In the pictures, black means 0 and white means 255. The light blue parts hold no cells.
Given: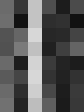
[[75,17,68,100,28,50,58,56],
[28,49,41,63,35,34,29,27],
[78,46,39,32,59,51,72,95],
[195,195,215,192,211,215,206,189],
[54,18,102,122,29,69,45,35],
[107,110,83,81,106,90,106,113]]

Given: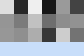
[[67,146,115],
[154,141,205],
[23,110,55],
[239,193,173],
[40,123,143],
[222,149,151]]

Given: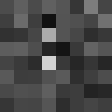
[[69,113,56,85,38,77,39,62],
[125,69,46,99,54,63,35,69],
[54,80,71,57,38,47,61,61],
[85,84,84,20,57,90,58,45],
[96,17,171,36,210,82,95,85],
[75,62,70,78,44,62,78,69],
[95,107,53,96,58,61,80,70],
[76,63,49,93,68,89,73,54]]

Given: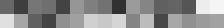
[[245,162],
[237,155],
[85,145],
[100,168],
[96,71],
[133,188],
[155,132],
[49,213],
[114,200],
[127,208],
[150,160],
[67,144],
[111,67],
[118,96],
[62,166],
[103,224]]

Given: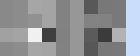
[[121,121,178,121],
[120,130,59,120],
[88,131,91,87],
[151,151,151,151],
[130,130,129,130],
[164,164,63,164],
[166,145,240,166],
[140,140,164,140],
[137,137,161,137]]

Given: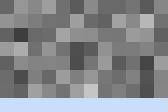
[[134,113,96,111,157,132,133],
[90,183,148,131,69,83,79],
[116,137,155,124,113,129,110],
[105,162,119,123,91,109,127],
[106,98,120,146,154,119,116],
[138,106,141,91,117,150,197],
[91,158,143,79,77,127,159],
[112,113,164,115,130,156,115],
[158,114,108,148,132,104,136],
[136,125,105,112,131,127,160],
[150,136,62,172,139,76,99],
[103,147,98,155,96,108,109]]

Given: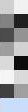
[[240,32,147,210,13,218,159],
[207,130,76,158,218,245,64]]

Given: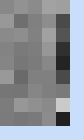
[[159,74,84,48,36,74,122,202,31],
[162,141,161,151,136,128,127,138,140],
[139,128,129,125,123,128,134,144,122],
[146,111,142,122,119,106,117,151,119],
[136,152,138,131,133,153,118,124,123]]
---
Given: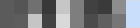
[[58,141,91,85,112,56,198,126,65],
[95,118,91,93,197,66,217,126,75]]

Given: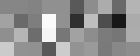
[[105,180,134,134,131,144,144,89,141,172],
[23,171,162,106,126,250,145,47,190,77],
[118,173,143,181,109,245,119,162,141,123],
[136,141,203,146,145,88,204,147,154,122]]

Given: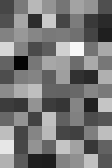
[[148,79,70,122,184,148,117,163],
[57,42,80,166,44,202,69,124],
[68,31,130,152,134,121,123,112],
[115,169,215,131,74,93,209,247],
[170,119,99,4,119,167,162,108],
[41,176,77,125,132,95,159,49],
[134,121,139,173,191,100,99,104],
[32,197,60,54,147,60,53,133],
[76,85,104,148,66,192,96,129],
[127,190,190,69,133,185,69,64],
[55,98,231,71,147,101,197,162],
[193,85,178,90,31,29,131,144]]

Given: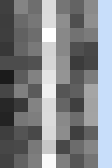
[[99,138,64,132,110,219,117],
[79,143,61,106,119,220,142],
[114,123,62,97,109,255,136],
[79,71,55,101,121,212,136],
[59,69,76,76,81,214,147],
[87,123,27,92,130,228,148],
[95,165,70,128,90,239,85],
[63,162,39,57,131,218,101],
[109,163,35,119,126,219,137],
[63,96,62,84,72,216,141],
[108,133,71,73,121,199,72],
[85,116,66,98,126,249,126]]

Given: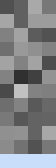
[[169,120,80,96],
[156,156,166,96],
[92,82,129,163],
[144,130,111,153],
[163,77,163,130],
[64,147,130,48],
[130,127,74,193],
[89,104,110,131],
[99,100,121,87],
[99,168,144,146],
[82,120,139,114]]

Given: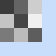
[[100,206,59],
[69,240,196],
[187,93,122]]

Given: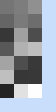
[[125,144,117],
[122,109,101],
[160,77,55],
[177,190,88],
[78,57,164],
[55,56,191],
[225,254,35]]

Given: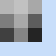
[[193,168,181],
[169,93,125],
[133,36,64]]
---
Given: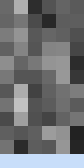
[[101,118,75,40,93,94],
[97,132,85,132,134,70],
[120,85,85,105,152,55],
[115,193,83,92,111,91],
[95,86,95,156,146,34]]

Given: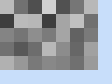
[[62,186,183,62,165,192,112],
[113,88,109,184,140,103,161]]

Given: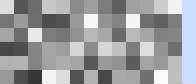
[[118,155,110,77,83,154,247,147,131,245,110,96,125],
[71,77,133,166,158,214,139,214,192,124,222,148,110],
[152,79,55,243,220,81,177,72,169,166,113,250,190]]

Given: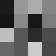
[[21,137,23,123],
[103,88,204,72]]

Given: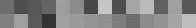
[[128,159,89,51,159,154,149,144,125,109,139,147,164,190]]

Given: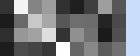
[[28,105,200,167,87,110,108,36,74],
[29,75,68,55,254,102,137,91,112]]

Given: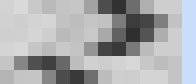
[[209,206,211,213,194,189,197,193,124,60,69,127,194],
[212,215,197,186,200,195,149,68,57,122,187,206,206],
[180,196,197,133,76,57,110,188,206,205,212,211,196]]
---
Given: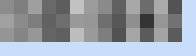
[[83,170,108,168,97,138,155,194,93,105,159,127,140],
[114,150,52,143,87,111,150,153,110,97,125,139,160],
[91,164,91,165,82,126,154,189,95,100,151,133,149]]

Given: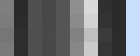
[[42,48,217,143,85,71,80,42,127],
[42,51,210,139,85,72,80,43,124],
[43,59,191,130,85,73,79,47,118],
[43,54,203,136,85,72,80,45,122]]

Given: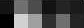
[[27,36,19,76,112,20],
[36,111,47,160,209,0]]

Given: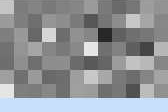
[[147,157,118,105,121,154,134,129,121,132,125,197],
[135,166,199,141,117,87,123,141,149,111,127,155],
[134,119,112,97,39,134,145,109,215,103,153,127],
[182,68,95,129,112,230,137,121,134,166,148,113],
[133,184,194,156,101,89,107,142,141,111,143,110],
[164,133,109,121,168,200,158,110,105,154,112,159],
[144,188,81,119,111,156,159,111,135,124,127,229]]

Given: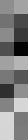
[[163,142],
[72,114],
[57,139],
[4,78],
[181,161],
[87,120],
[143,47],
[214,131],
[121,214],
[124,213]]

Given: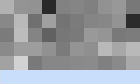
[[120,152,146,128,133,130,41,146,148,177],
[43,147,135,133,123,116,160,112,185,136],
[124,121,149,153,122,119,97,132,188,123],
[185,167,185,143,148,123,145,157,157,138],
[169,138,128,139,137,135,135,121,210,162]]

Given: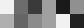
[[144,26,159,58,109,241],
[33,241,160,139,101,176]]
